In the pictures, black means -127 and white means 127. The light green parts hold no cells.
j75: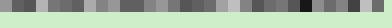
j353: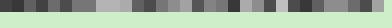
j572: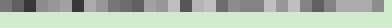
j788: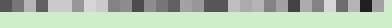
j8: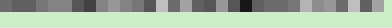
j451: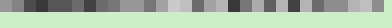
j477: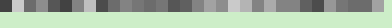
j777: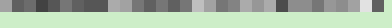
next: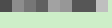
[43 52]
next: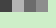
[13 52]
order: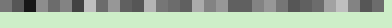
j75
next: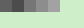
[-41   3]

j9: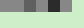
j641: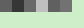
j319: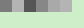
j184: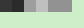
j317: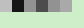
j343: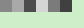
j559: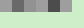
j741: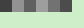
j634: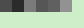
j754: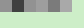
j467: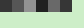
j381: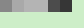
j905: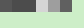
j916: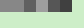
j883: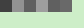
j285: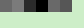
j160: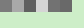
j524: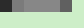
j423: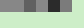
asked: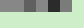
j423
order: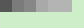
j319
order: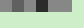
j9
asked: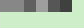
j916
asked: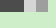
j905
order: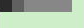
j9

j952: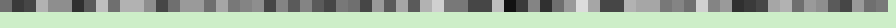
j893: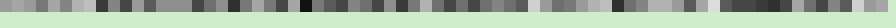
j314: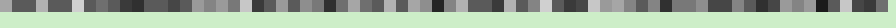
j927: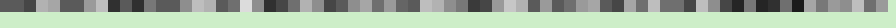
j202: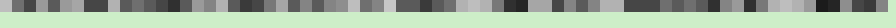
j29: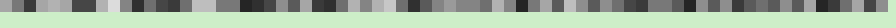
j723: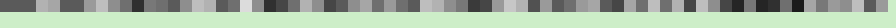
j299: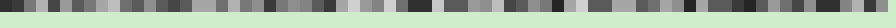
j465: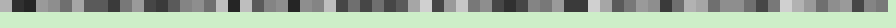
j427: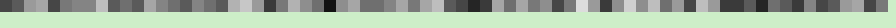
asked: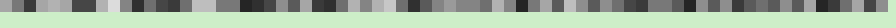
j29
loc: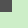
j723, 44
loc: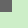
j927, 33
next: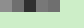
[-37  14]
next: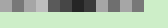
[ 14 -57]
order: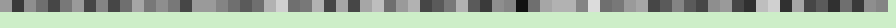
j952
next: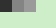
[-79  -7]

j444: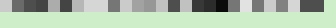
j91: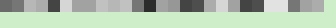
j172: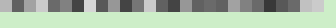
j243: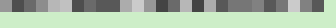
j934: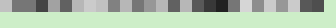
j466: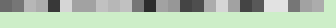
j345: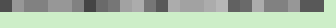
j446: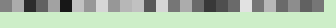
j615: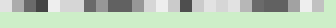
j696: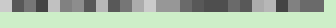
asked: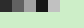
j446
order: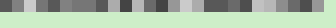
j243

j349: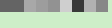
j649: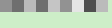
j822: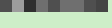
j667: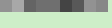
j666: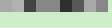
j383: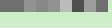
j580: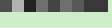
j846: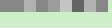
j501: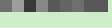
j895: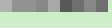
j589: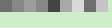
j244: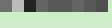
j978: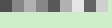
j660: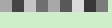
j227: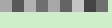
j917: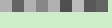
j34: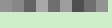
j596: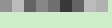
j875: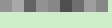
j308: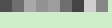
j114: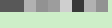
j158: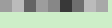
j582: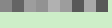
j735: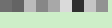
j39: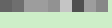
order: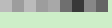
j158
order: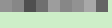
j875
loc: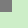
j660, 8
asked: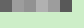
j582
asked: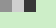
j349
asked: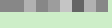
j846

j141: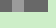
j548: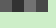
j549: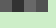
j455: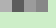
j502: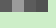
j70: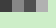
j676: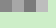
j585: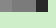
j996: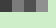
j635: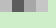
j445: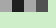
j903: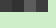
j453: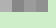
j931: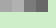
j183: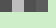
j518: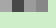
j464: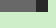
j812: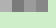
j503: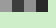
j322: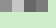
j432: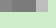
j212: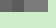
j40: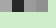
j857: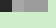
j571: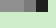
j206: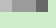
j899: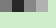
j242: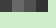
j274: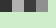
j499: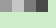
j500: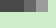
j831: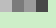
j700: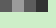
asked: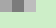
j676
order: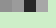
j40
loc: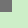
j548, 2
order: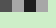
j445

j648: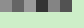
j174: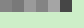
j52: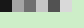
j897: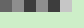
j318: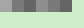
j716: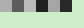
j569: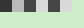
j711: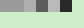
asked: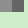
j648
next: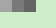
[14 -6]
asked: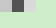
j52

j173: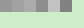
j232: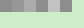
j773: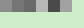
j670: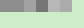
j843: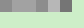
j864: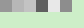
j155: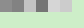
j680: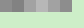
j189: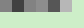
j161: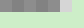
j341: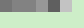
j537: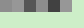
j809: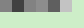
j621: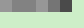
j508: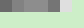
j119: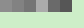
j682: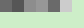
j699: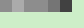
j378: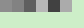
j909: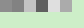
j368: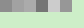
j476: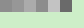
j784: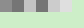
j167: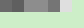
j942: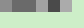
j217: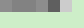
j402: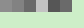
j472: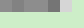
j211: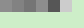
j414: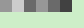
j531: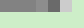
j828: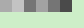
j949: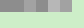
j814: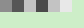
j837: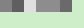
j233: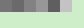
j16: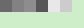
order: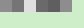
j167
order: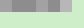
j949

